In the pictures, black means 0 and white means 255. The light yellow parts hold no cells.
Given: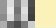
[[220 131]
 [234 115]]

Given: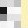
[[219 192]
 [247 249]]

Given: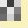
[[ 60 210]
 [228 129]]

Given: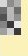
[[141 174]
 [185 109]]

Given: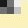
[[118 239]
 [ 88 196]]

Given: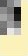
[[134 172]
 [116  12]]
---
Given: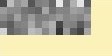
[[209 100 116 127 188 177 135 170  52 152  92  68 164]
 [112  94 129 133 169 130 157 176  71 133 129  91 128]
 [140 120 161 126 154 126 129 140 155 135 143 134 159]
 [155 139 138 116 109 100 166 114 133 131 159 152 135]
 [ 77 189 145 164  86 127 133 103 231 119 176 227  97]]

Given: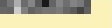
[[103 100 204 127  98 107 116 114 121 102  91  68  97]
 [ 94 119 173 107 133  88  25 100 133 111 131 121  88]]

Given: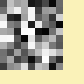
[[ 59 139 153 220  71 193 177  16 134]
 [117 168  64  97  14  89 254 102  43]
 [113  74 158  84 139 192 241 223 182]
 [175 132  68 120 246 168 206 121  87]
 [248 250  90   6 225  90 148 185  93]
 [170 160  36 252 254  15   3 114 197]
 [249 128 109 241  32 232 116  89   8]
 [208  42  27 160 245  96 130  54 209]
 [114 205 240 169 246  64 154 162 101]
 [ 78 193 159 171  23  37  72   7 105]]

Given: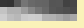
[[206 190 184 202 206 204 178 177 168 157 167]
 [195 177 177 157 135 117 104  87  83  79  75]
 [ 53  51  86 117 105 101 100  85  86  66  71]]

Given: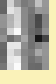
[[118 223 251 145 107 105 145]
 [106 230 236 143 112 127 147]
 [100 222 191 133 124 168 149]
 [104 230 231 142 113 132 147]
 [146 108 134 166 115  23  69]
 [131 212 248 144 108  94 142]
 [147 181 214 138 113  75 130]
 [148 178 211 138 113  73 129]
 [101 227 209 137 119 152 148]
 [103 210 154 122 134 193 151]]

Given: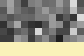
[[ 60  61 153 134  60 108 138  90  31 119 132 154]
 [ 71  52  93 110  71 215  98 123  71  71 204  93]
 [ 50 111 167  76  50  43  82 154 140  61 129 156]
 [102  84 101 105 102 126 126 155  58  90  54 219]
 [ 87 155 116  95  87 124 153 119 129 107 188 106]
 [125 162 110  64 125 135 107 111 154 116 218  81]]

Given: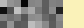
[[ 87 148  90  94 189 168 138  92 129]
 [129 113 125  86 140 144 105  88 138]
 [ 15  81 193 142 169 121  93 141  34]
 [185 147 137   7 133 137  94 130 126]]

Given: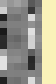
[[ 32 115 111 125 219 141]
 [124 128 127 128 133 129]
 [225 127 119 114  42 132]
 [225 141 143 130  39 118]
 [165 132 133 128  95 126]
 [ 42 117 114 127 210 139]
 [ 43 108 102 119 209 147]
 [ 25 120 120 132 224 135]
 [111 128 128 129 145 129]
 [ 33 116 113 126 217 140]
 [206 134 135 126  56 124]
 [168 150 161 146  89 108]]

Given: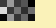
[[  6 150  52 104  14]
 [218  55 116  47 108]
 [ 59 155  58  85   1]]
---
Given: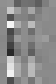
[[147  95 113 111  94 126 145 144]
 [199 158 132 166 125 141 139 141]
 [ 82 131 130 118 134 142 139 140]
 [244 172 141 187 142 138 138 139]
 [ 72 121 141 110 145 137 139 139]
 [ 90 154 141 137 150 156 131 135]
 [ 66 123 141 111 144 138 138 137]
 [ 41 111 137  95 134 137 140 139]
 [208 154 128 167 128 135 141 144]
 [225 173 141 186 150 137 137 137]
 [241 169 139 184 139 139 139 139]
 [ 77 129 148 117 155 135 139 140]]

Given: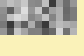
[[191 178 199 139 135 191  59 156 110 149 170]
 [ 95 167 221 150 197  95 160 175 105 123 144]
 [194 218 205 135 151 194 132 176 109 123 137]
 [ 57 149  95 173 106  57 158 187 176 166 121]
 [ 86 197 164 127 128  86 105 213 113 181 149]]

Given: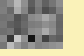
[[142 184 144  94 126  97 117 141 124]
 [106 171 134  83 118  78  94 127 127]
 [118  82 100 138 146 169 147 104 114]
 [ 97  87 106 124 128 143 135 101 119]
 [117  80  99 137 143 170 142 104 111]
 [ 54 201 145  19 135  67 102  93 138]
 [187 151 128 151 130 136 144 150 118]]

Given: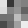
[[ 54 139 128 225]
 [132 148  99 219]
 [115 189 138 113]
 [105 159 236  74]]

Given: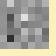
[[201 141 154 170 144 176 147]
 [135 137 162 139 126 137 143]
 [ 80 160 223 159 143 130 147]
 [106 155 121 133 136 149 147]
 [118 120 186 149 180 107 144]
 [ 47 140 162 124 154 119 166]
 [164 162 129 170 150 159 153]]

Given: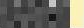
[[ 67 117  68  91  49  71 196  79  99  79]
 [ 63  71  59  71  87  80  87  77  67  88]
 [ 63  83  87  82  79  72  24  70  67  74]
 [ 84  43  90  55  84  70  94  67  71  76]]

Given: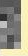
[[ 86  92  88]
 [119  84 109]
 [101 135  49]
 [109 115 191]
 [124 116 123]
 [ 76 108 146]
 [ 92 158 118]]
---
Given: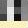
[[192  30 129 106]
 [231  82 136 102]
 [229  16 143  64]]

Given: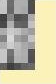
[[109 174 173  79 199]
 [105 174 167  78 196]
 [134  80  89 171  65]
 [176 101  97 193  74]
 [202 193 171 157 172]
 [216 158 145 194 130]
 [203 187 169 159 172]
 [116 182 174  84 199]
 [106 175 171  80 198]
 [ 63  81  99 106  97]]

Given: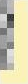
[[186 152]
 [181 138]
 [ 63 213]
 [101 191]
 [180 117]
 [173 160]
 [130 159]
 [221 118]
 [210 130]
 [178 145]]

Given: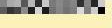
[[169 177  88 183  47 199 122 136 121 133  49 131  39 203 133]
 [ 51  69 139  32 212  28 114 133 115 126 215 125 204   5  91]]

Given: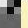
[[101  11 231]
 [ 11 140 122]
 [ 96 102 103]
 [101  98  99]]

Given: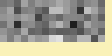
[[127  99 162 127 151 141 149 169 155 135 109 136 145 105 119]
 [163  77 127 134 110  89 188 188 158 131  52 190 163 123 137]
 [155 140 161 150  67 115 125 104 133 134 131 103 137  98 148]
 [151  44 135 140 112 100 151 179 140  29  98 166 137 131 114]
 [128 119 167 100 107  86 107  93  95 101  81 122 145 101 147]
 [126 163 127 170 150 158 213 223 131 124 181 181  83 168 163]]
